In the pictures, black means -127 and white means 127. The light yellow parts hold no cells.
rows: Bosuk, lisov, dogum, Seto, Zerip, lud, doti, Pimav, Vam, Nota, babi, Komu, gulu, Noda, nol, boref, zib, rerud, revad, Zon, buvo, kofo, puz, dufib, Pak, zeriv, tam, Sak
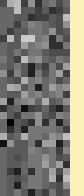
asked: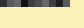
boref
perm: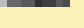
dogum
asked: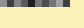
babi
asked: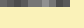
puz
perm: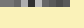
zeriv
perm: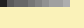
gulu

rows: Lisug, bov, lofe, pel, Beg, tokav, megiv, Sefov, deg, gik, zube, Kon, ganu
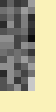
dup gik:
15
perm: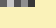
Kon

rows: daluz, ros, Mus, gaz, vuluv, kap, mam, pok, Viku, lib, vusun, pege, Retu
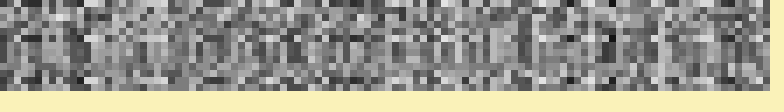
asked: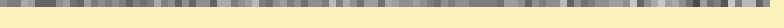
lib
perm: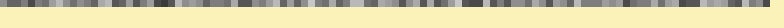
Viku
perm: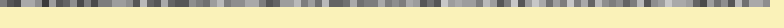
vusun
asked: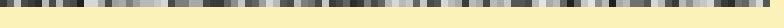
pege

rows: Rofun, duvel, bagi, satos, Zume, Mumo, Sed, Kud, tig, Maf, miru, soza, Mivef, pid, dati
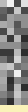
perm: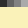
dati
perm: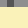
Sed

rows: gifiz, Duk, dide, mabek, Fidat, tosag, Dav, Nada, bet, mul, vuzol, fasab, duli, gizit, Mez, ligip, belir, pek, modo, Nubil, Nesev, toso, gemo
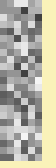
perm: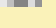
duli
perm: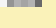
fasab
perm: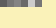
Fidat
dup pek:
4

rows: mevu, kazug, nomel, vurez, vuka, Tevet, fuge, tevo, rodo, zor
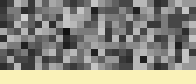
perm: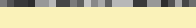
zor
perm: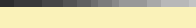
zor
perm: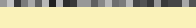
rodo
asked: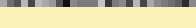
vuka
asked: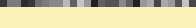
kazug
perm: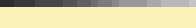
Tevet

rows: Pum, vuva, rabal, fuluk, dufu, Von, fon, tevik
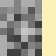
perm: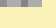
Pum
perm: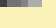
fuluk
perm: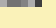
fuluk
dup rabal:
-12
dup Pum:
45
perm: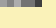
fon
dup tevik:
-64

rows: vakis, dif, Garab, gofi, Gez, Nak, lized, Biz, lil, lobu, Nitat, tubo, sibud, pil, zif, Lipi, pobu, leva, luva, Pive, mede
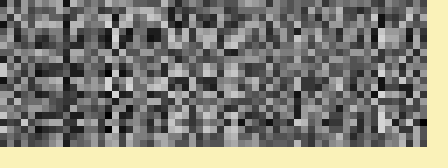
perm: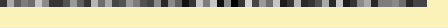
Nitat
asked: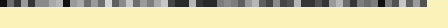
tubo
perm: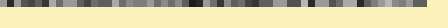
Biz
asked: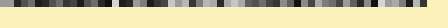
pil
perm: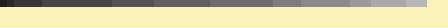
zif
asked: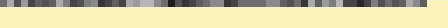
dif

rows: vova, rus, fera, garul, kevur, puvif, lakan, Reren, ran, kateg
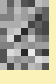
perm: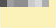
ran
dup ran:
15
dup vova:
45
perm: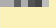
vova
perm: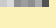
ran
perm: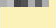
vova

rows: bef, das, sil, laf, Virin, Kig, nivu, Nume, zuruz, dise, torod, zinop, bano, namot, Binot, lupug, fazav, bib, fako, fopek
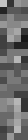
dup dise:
-51
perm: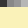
Binot
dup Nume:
-6
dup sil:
-22
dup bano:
-22

